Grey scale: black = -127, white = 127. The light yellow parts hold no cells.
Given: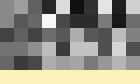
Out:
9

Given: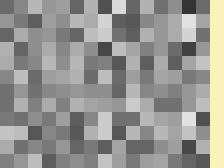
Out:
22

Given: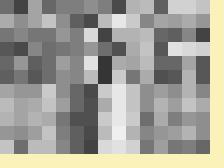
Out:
43

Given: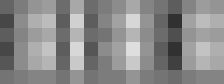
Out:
-56

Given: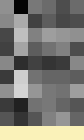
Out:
8

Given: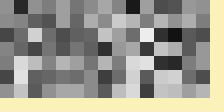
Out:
11

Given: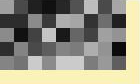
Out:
-82

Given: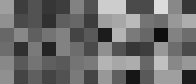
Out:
16

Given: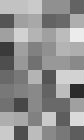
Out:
-42
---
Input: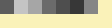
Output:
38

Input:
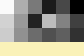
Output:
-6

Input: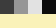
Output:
98

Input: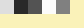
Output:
-44

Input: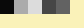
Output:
92

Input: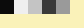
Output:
68
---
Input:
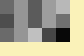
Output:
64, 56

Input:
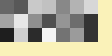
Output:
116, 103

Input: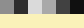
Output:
90, 41

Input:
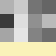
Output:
101, 94

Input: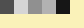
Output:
85, 50

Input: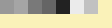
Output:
107, 65

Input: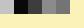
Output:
67, 11
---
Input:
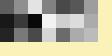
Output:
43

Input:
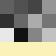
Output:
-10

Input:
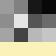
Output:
-20

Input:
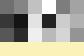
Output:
49

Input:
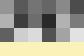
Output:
-4

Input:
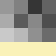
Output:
-49

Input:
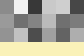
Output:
-3
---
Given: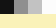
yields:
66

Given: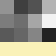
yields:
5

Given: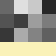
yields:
3

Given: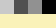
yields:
17

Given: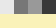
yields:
25

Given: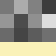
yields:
-35

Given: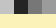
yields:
-8

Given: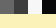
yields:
119

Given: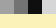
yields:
-112
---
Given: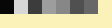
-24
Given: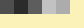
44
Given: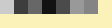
4
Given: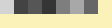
-25
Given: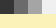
112
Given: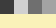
35
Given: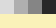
-87
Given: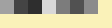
11
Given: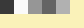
49
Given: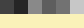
71
